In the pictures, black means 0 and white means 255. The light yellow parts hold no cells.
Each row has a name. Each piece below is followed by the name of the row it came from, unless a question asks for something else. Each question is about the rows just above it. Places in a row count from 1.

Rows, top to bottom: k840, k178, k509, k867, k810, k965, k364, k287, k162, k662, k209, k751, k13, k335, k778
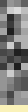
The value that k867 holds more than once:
[122]
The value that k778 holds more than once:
[149]

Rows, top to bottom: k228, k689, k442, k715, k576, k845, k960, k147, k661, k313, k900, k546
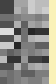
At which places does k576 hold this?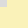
1 2
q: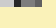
k960
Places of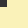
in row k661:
2 3 7
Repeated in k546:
[125]
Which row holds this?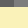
k900
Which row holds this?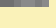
k442
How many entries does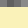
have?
4

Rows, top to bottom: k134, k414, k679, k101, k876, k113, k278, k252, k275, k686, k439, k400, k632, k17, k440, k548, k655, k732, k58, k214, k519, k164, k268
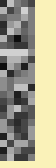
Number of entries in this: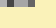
5
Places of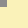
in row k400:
1 3 4 5
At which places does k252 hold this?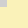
1 2 3 4
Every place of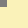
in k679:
2 3 5

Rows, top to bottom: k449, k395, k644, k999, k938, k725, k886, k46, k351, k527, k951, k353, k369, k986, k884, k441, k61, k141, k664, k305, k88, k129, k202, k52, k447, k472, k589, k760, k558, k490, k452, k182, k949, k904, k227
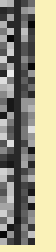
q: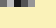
k182
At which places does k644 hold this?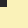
3
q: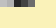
k449
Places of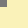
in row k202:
5
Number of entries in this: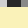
4
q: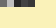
k589
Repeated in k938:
[192]

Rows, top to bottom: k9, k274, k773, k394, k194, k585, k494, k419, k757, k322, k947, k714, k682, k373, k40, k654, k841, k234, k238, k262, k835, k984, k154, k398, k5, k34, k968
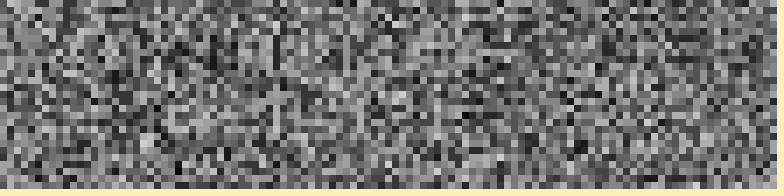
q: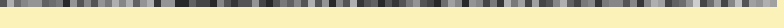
k968
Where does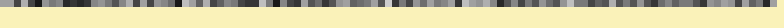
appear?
k398
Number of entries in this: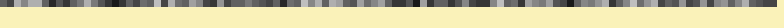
111

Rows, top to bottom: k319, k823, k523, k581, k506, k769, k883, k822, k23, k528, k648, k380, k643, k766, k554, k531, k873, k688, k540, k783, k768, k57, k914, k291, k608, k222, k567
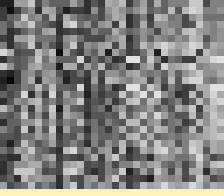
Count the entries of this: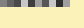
10
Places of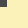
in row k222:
1 12 15 20 27 31
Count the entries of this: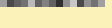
15
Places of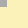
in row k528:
6 10 11 22 26
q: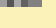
k319

